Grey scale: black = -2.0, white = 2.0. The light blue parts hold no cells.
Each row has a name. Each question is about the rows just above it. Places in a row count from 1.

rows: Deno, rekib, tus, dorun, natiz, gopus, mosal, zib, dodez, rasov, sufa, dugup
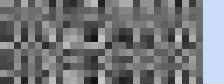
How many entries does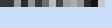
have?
15
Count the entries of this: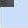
2
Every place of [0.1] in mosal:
6 11 12 24

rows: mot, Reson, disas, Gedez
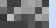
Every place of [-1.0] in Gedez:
1 2 3 4 6
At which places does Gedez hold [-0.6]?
5 7
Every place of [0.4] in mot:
1 4 6
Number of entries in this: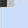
2
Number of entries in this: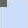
1
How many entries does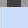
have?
4

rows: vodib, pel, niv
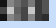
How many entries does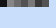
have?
7
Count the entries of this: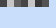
7
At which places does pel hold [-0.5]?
3
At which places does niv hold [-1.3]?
7

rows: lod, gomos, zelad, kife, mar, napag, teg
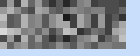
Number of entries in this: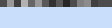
16
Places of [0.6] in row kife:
1 9 10 12 18
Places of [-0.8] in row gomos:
5 16 17
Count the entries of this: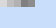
5

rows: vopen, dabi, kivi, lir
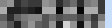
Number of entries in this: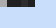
5
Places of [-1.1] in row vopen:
5 6 15
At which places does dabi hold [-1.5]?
2 3 5

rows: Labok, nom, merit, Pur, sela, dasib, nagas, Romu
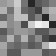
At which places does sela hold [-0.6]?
1 6 7
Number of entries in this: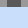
4
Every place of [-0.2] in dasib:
1 3
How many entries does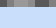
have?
8
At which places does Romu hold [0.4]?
1 4 5 6
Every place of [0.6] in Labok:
2

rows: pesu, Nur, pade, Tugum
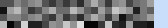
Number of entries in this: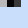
3
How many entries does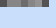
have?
7
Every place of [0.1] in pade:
2 3 5 9 15 17
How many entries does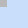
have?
1
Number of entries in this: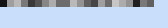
22
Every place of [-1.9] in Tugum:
2 13 14

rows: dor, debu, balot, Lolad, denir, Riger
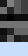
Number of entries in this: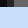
4
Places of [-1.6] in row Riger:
1 3
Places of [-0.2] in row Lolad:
1 2 3 4
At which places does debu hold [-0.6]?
3
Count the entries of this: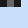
3
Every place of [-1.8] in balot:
1 3 4
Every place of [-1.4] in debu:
2

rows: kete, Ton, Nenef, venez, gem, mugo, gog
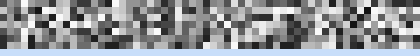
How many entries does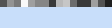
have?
16
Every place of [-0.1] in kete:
3 21 44 46
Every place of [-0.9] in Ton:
5 20 25 27
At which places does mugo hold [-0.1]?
7 12 22 52
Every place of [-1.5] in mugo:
5 14 30 57 60
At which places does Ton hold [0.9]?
35 46 56

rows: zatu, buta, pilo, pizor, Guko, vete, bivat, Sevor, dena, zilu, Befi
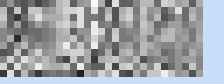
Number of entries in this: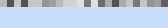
24
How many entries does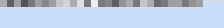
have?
29
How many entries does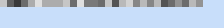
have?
29
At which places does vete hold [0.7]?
2 9 10 21 29
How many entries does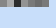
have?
7
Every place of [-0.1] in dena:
12 22 25
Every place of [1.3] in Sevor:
6 11 12

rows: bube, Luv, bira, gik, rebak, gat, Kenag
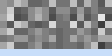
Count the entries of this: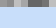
8
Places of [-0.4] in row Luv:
4 11 13 15 16
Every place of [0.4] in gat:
3 4 13
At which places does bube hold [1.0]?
3 8 11 16
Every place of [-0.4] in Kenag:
3 4 7 9 12 16
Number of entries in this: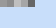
5
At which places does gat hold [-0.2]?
1 5 10

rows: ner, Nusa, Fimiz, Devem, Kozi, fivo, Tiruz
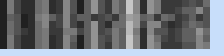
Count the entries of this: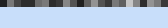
24
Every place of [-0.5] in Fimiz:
2 8 12 13 21 25 28
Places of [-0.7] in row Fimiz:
3 16 30
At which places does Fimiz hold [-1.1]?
14 17 23 26 29
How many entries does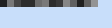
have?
14

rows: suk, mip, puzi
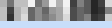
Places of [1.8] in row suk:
5 8 10
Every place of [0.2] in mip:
6

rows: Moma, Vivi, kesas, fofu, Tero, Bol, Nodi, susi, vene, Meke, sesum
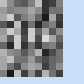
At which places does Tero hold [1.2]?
2 5
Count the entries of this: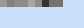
9
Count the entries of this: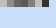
7
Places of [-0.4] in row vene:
6 8
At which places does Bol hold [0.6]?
1 8
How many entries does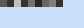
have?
9

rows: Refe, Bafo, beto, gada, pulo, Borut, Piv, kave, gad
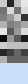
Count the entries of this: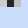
3
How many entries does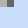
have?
2
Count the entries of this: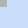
1
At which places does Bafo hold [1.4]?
2 4
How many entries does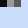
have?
3
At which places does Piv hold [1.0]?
2 3 4
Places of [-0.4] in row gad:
2 3 4

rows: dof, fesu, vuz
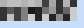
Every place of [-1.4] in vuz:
6 8 10
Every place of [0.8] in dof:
1 4 6 10

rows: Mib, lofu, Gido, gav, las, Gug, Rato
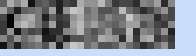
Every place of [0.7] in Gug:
15 19 22
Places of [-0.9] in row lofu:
22 25
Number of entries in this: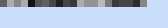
21
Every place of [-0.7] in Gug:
2 9 11 12 24

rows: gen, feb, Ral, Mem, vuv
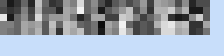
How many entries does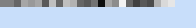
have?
25
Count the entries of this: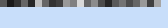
23
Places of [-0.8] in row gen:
15 19 26 29 30
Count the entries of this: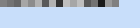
17
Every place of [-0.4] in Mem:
3 9 12 19

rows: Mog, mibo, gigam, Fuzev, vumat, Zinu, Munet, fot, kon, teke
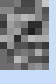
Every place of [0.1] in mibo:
1 2 6
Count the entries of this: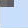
2
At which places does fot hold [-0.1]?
4
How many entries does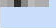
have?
7
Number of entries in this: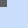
1
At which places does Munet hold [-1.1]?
1 5 7

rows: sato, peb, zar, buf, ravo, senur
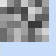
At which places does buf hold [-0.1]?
2 3
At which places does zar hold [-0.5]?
6 7
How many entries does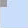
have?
1
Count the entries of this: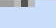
5
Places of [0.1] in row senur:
2 4 6
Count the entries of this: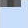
3

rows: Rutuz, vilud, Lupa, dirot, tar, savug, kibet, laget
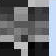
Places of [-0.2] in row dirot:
2 6 7
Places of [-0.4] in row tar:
2 6
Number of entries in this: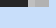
7
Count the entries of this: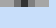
7
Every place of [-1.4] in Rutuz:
1 2 3 4

